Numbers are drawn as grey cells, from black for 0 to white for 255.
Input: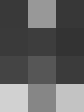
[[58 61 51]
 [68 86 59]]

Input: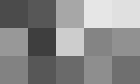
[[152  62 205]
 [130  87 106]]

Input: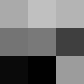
[[116 121  63]
 [ 10   1 156]]

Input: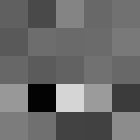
[[ 89 109 106]
 [103  91  98]]

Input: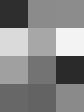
[[218 167 243]
 [160 115  42]]

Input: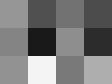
[[132  25 142]
 [146 244 121]]

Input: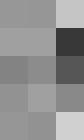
[[160 160  56]
 [131 140  86]]
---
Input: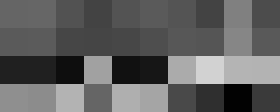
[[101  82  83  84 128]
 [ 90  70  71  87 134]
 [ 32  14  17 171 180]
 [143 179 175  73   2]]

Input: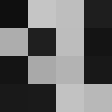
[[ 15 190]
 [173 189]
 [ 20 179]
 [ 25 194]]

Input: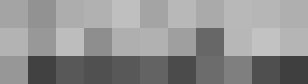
[[164 173 191 184 184 175]
 [179 189 175 159 183 181]
 [151  88  88  75 127  63]]

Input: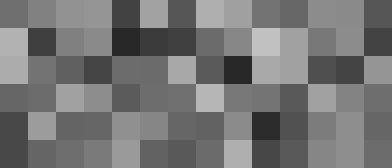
[[111 146  66  86 160 103 138]
 [178 128  40  64 135 161 140]
 [172  96 108 168  40 161  68]
 [102 161  91 112 120  89 131]
 [ 72 100 144 102 139  81 142]
 [ 72 110 154  89 175  89 142]]

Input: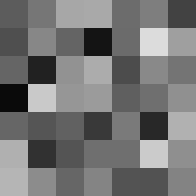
[[ 92 167 108  66]
 [ 79 100 107 159]
 [101 146  76 116]
 [ 10 150  95 144]
 [102  97 122 177]
 [176  84 111 143]
 [181 102  83 131]]

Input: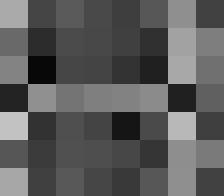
[[170  90  62 143]
 [105  75  64 162]
 [131  70  51 168]
 [ 35 116 130  32]
 [194  79  21 184]
 [ 86  80  71 142]
 [167  88  57 143]]

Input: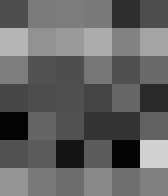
[[ 77 125  46]
 [181 154 130]
 [126  78  80]
 [ 70  79 102]
 [  4  81  51]
 [ 81  20   5]
 [149 109 111]]

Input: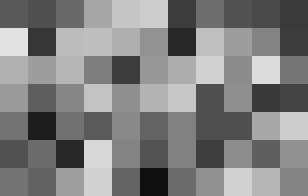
[[ 89 104 198  60  82  58]
 [226 188 175  40 157  61]
 [176 182  61 173 140 117]
 [154 134 143 199 143  68]
 [115 113 137 129  79 204]
 [ 81  39 132 130 141 145]
 [115 158  99 108 208 132]]

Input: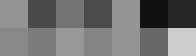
[[148 115 149  38]
 [137 152 149 205]]
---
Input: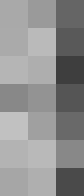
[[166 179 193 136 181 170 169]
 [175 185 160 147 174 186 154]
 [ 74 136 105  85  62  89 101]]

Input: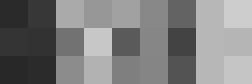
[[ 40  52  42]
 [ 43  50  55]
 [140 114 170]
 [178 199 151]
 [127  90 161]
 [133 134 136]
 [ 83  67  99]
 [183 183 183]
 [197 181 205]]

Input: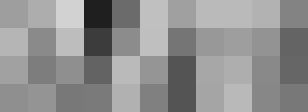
[[143 161 181 158]
 [148 125 138 173]
 [120 143 189 210]
 [122  99  60  31]
 [177 186 140 107]
 [128 149 191 192]
 [ 84  84 117 160]
 [165 167 152 186]
 [185 174 158 186]
 [135 137 147 178]
 [120 102 100 131]]

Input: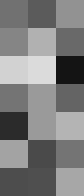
[[ 77 163  43 116 210 133 113]
 [ 79  74 154 154 219 177  91]
 [167 116 180 100  20 105 146]]

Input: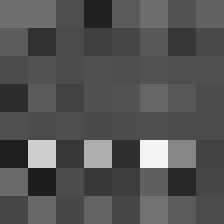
[[ 70 106  30  80  45  75  93 111]
 [104  29 206  75  91  82  50 111]
 [ 72  77  56  79  67  77  75  78]
 [ 99  57 174  74  81  81  64  33]
 [ 70  61  48  77  84  78  70  90]
 [113  96 243  78 101  82  88 110]
 [ 92  40 134  76  88  80  55  84]
 [ 76  70  67  77  76  80  74  98]]

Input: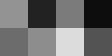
[[108 147]
 [141  34]
 [220 123]
 [ 83  13]]
